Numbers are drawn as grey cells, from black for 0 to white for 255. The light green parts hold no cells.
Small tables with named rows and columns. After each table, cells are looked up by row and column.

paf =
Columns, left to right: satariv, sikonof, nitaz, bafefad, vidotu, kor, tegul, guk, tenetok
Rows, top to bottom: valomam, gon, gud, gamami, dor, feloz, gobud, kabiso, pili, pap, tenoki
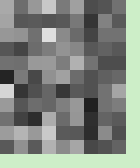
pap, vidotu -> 90
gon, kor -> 120
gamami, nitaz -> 108
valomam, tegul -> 77
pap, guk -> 139
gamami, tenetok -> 88

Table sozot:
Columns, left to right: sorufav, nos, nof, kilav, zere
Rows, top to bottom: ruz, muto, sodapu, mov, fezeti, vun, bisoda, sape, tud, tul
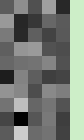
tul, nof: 107
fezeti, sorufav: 103
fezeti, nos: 112
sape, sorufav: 115
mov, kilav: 82
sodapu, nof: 95
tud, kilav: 121
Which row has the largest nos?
tul

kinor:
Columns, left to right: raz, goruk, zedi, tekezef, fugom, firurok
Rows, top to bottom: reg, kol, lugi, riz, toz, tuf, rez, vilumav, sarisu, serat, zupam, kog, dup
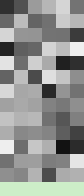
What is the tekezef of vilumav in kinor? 130
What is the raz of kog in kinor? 113
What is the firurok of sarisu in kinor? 128
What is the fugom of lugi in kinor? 114
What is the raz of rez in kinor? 215
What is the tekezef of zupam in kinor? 175
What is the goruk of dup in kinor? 134
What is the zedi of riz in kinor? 102
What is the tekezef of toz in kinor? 170
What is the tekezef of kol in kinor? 113

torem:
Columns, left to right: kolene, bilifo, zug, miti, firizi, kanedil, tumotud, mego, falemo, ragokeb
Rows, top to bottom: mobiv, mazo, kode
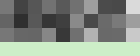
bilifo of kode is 103
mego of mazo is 106
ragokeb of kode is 201
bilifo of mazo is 47
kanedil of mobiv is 113
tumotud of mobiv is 158
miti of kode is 135
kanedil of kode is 112
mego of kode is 105
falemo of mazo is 122
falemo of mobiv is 73
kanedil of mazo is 138
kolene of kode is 119
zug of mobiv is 86
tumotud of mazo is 73

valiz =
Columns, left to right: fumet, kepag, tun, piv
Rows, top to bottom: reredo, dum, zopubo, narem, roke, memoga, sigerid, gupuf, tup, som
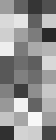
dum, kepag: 229
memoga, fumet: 88
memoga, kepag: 128
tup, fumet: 195
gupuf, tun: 99
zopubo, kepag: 160
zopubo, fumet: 207
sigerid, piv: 200
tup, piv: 157
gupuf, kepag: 242
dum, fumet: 217
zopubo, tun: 124
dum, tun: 96
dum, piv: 203
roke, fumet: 88
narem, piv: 180
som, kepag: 211
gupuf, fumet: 152
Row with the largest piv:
roke

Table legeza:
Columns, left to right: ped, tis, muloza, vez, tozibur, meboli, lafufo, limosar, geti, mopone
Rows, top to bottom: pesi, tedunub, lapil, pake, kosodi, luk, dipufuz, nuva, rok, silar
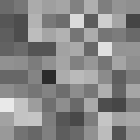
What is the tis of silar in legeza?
115
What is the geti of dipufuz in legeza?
101
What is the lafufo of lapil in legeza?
172
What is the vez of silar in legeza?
128
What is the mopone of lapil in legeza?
105
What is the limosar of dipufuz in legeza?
175
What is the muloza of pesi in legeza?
171
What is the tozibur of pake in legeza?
162
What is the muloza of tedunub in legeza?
179
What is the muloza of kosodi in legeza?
124
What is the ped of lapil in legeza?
94
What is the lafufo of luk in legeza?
178
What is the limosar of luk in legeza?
139
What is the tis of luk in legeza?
103
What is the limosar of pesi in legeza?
126

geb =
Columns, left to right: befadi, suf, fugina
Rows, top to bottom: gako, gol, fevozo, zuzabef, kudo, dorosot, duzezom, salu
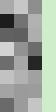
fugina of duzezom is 156
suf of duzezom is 155
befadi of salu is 106
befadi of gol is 28
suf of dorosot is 178
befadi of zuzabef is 211
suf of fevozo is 95
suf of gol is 114
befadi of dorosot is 194
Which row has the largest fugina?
salu

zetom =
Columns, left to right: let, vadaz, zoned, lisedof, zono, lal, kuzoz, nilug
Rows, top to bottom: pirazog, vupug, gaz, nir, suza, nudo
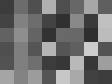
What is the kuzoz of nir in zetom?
204
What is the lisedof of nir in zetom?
181
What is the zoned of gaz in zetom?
100
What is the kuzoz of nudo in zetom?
65
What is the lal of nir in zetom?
95
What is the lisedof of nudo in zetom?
84
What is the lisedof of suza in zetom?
60
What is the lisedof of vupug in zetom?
67
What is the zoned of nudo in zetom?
156
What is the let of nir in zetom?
79
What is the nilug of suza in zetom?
158
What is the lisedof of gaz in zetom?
50
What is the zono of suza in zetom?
55

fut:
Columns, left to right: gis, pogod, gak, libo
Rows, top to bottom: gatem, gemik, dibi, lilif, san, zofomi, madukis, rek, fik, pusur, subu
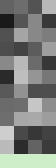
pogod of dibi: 165
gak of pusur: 55
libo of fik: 157
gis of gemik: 26
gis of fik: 110
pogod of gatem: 109
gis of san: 137
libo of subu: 59
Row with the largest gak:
rek

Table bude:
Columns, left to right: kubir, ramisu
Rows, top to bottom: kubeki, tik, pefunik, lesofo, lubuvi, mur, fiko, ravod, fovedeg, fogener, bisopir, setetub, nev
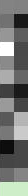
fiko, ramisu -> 26
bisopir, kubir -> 13
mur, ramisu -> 102
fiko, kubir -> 64
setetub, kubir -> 69
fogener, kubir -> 120
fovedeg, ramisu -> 181
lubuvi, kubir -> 138
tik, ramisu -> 25
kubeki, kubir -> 131
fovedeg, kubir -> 89
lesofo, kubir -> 254
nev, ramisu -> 132
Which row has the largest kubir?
lesofo

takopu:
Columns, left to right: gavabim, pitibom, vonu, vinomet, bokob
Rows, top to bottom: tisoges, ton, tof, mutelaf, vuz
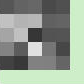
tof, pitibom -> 192
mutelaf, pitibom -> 92
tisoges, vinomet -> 74
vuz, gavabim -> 66
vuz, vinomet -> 128
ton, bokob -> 100
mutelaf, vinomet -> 118
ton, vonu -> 183
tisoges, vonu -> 103
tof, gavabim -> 165

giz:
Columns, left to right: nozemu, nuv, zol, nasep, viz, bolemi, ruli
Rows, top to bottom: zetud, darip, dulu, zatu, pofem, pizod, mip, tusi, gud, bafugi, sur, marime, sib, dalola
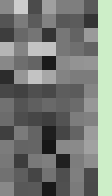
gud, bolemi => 125
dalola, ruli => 73
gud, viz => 83
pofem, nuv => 110
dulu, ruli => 154
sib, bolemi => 127
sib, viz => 78
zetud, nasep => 160
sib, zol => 69
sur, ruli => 161
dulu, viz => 119
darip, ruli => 52
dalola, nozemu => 137
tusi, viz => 98
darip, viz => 88
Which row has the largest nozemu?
zatu

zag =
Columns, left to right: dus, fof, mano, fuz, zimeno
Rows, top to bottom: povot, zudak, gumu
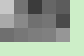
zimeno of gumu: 150
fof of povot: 115
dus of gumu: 111
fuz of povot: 102
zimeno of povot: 92
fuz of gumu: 128
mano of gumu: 125
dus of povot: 199
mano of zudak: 112
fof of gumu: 119
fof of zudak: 137
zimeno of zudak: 74
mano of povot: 59
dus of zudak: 169
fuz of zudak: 117
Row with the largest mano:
gumu

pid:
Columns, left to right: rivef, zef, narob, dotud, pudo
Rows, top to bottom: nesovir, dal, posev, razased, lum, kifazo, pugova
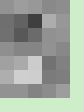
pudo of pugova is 157
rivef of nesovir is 146
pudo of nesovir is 141
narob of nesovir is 152
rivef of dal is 111
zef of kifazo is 207
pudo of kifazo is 126
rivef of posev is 112

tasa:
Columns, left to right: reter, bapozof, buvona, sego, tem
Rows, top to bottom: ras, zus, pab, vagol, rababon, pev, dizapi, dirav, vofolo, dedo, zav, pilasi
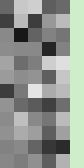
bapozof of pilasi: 125
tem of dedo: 160
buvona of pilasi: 144
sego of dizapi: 171
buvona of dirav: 91
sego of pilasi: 94
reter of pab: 137
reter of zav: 130
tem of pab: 117
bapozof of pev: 141
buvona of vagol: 137
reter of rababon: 164
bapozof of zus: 186
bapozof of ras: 200
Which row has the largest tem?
rababon

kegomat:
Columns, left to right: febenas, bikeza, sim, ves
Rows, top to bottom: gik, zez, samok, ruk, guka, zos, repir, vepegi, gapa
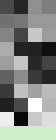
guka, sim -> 39
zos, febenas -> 97
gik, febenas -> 74
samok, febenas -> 132
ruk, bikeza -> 35
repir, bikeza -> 192
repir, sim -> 161
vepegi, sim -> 255

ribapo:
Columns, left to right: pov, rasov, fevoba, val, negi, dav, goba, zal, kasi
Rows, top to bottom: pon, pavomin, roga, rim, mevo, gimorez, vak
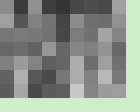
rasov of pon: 59
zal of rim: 147
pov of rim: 103
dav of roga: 124
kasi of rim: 104
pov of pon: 139
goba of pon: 78
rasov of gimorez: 175
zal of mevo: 159
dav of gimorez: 172
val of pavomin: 115
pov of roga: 119
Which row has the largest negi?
gimorez

